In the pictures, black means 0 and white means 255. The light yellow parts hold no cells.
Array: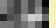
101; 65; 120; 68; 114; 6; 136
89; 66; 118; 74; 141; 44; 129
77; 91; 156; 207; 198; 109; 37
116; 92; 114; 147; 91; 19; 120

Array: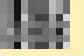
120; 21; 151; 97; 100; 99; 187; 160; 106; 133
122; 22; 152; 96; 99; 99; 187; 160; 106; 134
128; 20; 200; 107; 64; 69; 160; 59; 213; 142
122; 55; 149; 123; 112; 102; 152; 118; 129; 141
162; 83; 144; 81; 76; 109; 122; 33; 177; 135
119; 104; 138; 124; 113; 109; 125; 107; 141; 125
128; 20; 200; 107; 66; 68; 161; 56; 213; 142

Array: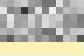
167; 189; 205; 158; 147; 112; 117; 224; 156; 195; 201; 181
133; 147; 52; 132; 226; 129; 239; 153; 191; 175; 191; 227
229; 162; 161; 209; 161; 213; 198; 206; 141; 155; 124; 160
219; 158; 168; 201; 161; 221; 196; 179; 146; 145; 128; 150
166; 189; 205; 157; 147; 112; 117; 224; 156; 195; 200; 180
93; 155; 137; 187; 139; 161; 128; 105; 196; 177; 85; 129

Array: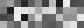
157; 100; 42; 96; 138; 63; 184; 27; 238; 73; 81; 136
32; 235; 227; 216; 169; 213; 220; 102; 166; 159; 129; 119
83; 238; 24; 149; 214; 97; 103; 191; 144; 146; 229; 71
124; 99; 208; 100; 134; 98; 89; 108; 206; 227; 92; 180

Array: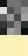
114; 114; 94; 19
80; 114; 145; 223
154; 74; 161; 96
82; 130; 48; 57
160; 140; 14; 35

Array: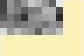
150; 112; 149; 199; 181; 148; 100; 233; 67
145; 126; 94; 123; 128; 180; 178; 76; 71
120; 94; 50; 139; 153; 162; 170; 41; 90
131; 113; 125; 136; 136; 116; 145; 132; 134
153; 187; 161; 147; 95; 169; 158; 192; 217
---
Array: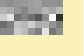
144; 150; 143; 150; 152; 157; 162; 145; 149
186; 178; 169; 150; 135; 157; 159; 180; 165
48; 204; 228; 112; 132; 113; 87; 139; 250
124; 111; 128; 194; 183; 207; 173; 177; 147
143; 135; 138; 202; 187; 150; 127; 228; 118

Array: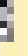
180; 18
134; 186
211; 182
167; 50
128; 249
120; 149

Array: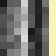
115; 23; 93; 95; 209; 78; 35
78; 62; 114; 130; 185; 75; 36
90; 83; 94; 144; 165; 88; 32
95; 81; 112; 131; 194; 91; 32
120; 68; 105; 168; 207; 24; 52
108; 93; 124; 95; 218; 41; 46
97; 81; 82; 108; 180; 85; 33
94; 50; 125; 136; 179; 61; 40

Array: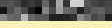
71; 78; 84; 71; 44; 58; 45; 100; 53; 169; 51; 209; 205; 85; 69; 61
74; 19; 80; 104; 74; 30; 2; 133; 74; 156; 105; 94; 32; 72; 91; 96
32; 132; 103; 97; 182; 101; 87; 87; 32; 31; 36; 49; 138; 107; 72; 85

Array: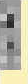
153; 144; 156
163; 142; 171
158; 198; 67
179; 116; 45
163; 158; 157
162; 168; 144
158; 178; 78
141; 158; 133
178; 194; 146
159; 161; 147

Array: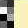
46; 97
115; 244
168; 2
14; 101

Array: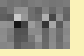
123; 123; 114; 118; 112; 122; 126; 121; 117; 119
103; 100; 115; 144; 146; 111; 96; 128; 106; 124
99; 95; 88; 201; 152; 111; 104; 175; 71; 143
143; 147; 144; 22; 65; 156; 133; 52; 167; 90
135; 139; 125; 82; 83; 139; 138; 101; 136; 110
140; 141; 120; 85; 89; 120; 153; 103; 137; 107
131; 133; 136; 91; 107; 109; 132; 106; 140; 113

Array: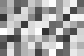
95; 131; 185; 97; 106; 202; 170; 231; 252; 157; 209; 242
140; 145; 169; 75; 221; 172; 83; 148; 110; 159; 233; 72
242; 53; 194; 216; 214; 133; 72; 220; 244; 168; 54; 248
131; 140; 214; 189; 59; 218; 233; 230; 105; 111; 214; 170
211; 254; 230; 103; 242; 219; 252; 50; 111; 239; 120; 74
215; 98; 57; 67; 203; 165; 205; 151; 194; 88; 56; 231
176; 74; 211; 115; 178; 232; 127; 226; 217; 252; 103; 211
212; 103; 230; 116; 179; 193; 66; 148; 252; 95; 107; 233

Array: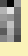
158; 76; 5
113; 180; 226
107; 154; 145
106; 136; 193
93; 91; 173
72; 133; 158
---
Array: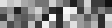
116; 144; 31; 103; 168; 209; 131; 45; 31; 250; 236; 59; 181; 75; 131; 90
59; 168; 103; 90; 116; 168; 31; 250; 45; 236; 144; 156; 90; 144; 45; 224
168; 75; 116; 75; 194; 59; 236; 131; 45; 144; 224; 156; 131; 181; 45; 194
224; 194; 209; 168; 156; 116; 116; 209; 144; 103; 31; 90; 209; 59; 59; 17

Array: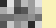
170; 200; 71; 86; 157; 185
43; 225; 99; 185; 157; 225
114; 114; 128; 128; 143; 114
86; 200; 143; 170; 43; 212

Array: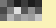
117; 73; 29; 60; 29; 44
102; 181; 143; 168; 156; 196
73; 129; 222; 86; 143; 86

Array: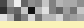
224; 181; 85; 129; 212; 115; 181; 181; 212; 142; 157; 169
46; 115; 100; 197; 17; 181; 224; 129; 100; 157; 115; 197
73; 157; 238; 100; 142; 129; 197; 129; 181; 169; 169; 142

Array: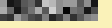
171; 102; 22; 76; 114; 171; 88; 207; 142; 6; 114; 102; 22; 76
155; 22; 36; 88; 102; 49; 195; 183; 142; 155; 155; 88; 142; 22
63; 49; 155; 114; 76; 63; 127; 36; 63; 127; 49; 88; 127; 142

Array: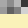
153; 97; 128; 210
168; 140; 182; 56
